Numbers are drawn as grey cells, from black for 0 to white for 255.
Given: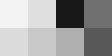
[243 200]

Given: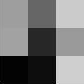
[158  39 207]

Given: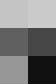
[195  70]

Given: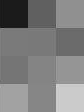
[ 27 121 149]

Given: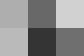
[174  52]

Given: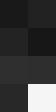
[25 23]

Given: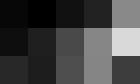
[ 7 31 78]

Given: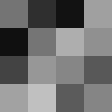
[116 117 134 133]

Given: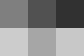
[127 166]
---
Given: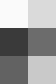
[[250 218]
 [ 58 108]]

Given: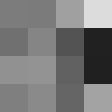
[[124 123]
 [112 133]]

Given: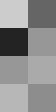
[[204 101]
 [ 35 151]]

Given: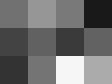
[[113 150]
 [ 67  97]]

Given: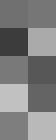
[[112 118]
 [ 60 170]]

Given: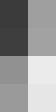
[[ 59 159]
 [ 62 162]]

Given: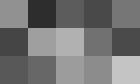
[[145  45]
 [ 69 159]]

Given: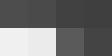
[[ 77  74]
 [240 235]]
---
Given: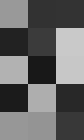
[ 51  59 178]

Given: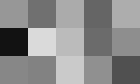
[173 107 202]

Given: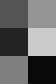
[149  36]

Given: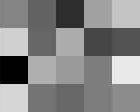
[194  70 154 115]

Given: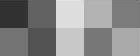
[122 119]

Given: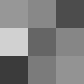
[ 76 101  59]
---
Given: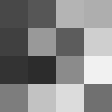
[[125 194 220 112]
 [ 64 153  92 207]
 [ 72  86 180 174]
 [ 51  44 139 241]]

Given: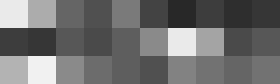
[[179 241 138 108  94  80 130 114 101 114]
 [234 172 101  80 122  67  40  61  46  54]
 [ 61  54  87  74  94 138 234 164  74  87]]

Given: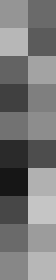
[[ 71 197]
 [135 183]
 [ 22 177]
 [ 99 163]
 [106 156]
 [114 141]
 [ 64 127]
 [149 106]
 [183  91]
 [ 42  77]]

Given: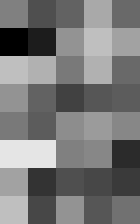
[[229 229 128 135  43]
 [191 177 121 177 105]
 [147  98  65  86  92]
 [121  92 141 155 135]
 [128  79  98 169 105]
 [191  71 147  86 113]
 [162  51  79  71  58]
 [  0  28 147 191 162]]

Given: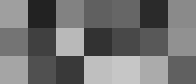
[[165  80  57 191 198 171  96]
 [116  64 185  50  72  88 145]
 [159  34 130  96 102  42 138]]

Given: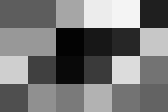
[[152 152   3  23  38 199]
 [ 79 144 122 178 115  99]
 [ 93  93 166 236 244  31]
 [207  64   9  58 220 115]]

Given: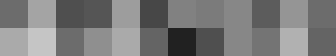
[[170 197 108 143 170 100  33  79 135 116 177 100]
 [108 164  79  85 157  71 129 123 135  92 149 108]]

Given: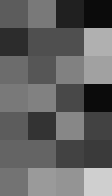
[[115 154 148 207]
 [121 129  72  11]
 [ 92 121  32  11]
 [100 100  66  58]
 [108  86 129 161]
 [ 44  79  79 176]
 [ 92  51 135  66]]
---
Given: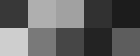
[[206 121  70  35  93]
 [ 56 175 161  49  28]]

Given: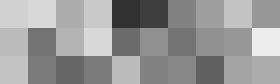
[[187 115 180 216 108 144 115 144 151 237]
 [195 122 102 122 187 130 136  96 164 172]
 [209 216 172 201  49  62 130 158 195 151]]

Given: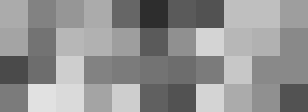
[[ 74 109 206 130 123 115 109 123 199 137 137]
 [164 115 183 177 158  90 144 212 183 177 137]
 [171 130 150 171 102  45  90  82 191 191 158]
 [123 225 218 164 206  96  82 212 171 144  82]]

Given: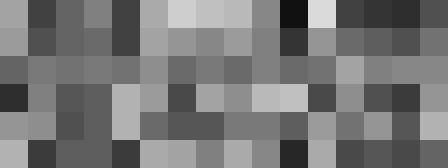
[[178  59  94  94  59 170 163 128 170 135  39 170  73  86  73 100]
 [163  65 100 128  65 170 206 192 185 135  17 218  65  52  46  80]
 [155  80 100 106  65 163 149 135 155 128  52 149 106  94  80 114]
 [100 121 114 121 114 142 106 121 106 128 106 114 163 128 135 135]
 [ 46 128  86  94 178 155  73 163 142 185 192  73 142  80  59 149]
 [149 142  80  94 178 106  86  86 121 121  94 155 114 149  86 178]]

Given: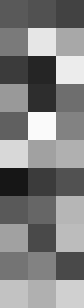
[[ 59  37 236]
 [153  45 110]
 [ 22  59  81]
 [161  73 188]
 [ 89  81  66]
 [ 89 102 182]
 [116 130  73]
 [216 161 176]
 [194 176 208]
 [122 230 168]
 [ 96 250 130]]

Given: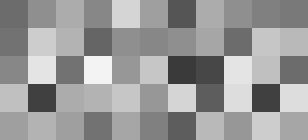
[[192  64 172 179 198 151 213  93 221  64 221]
 [108 143 172 135 213 159  85 172 143 128 121]
 [159 179 159 114 166 128  93 185 151 205 166]
 [114 205 179 101 143 135 143 166 108 198 185]
 [135 228 114 243 151 198  58  71 228 192 108]]
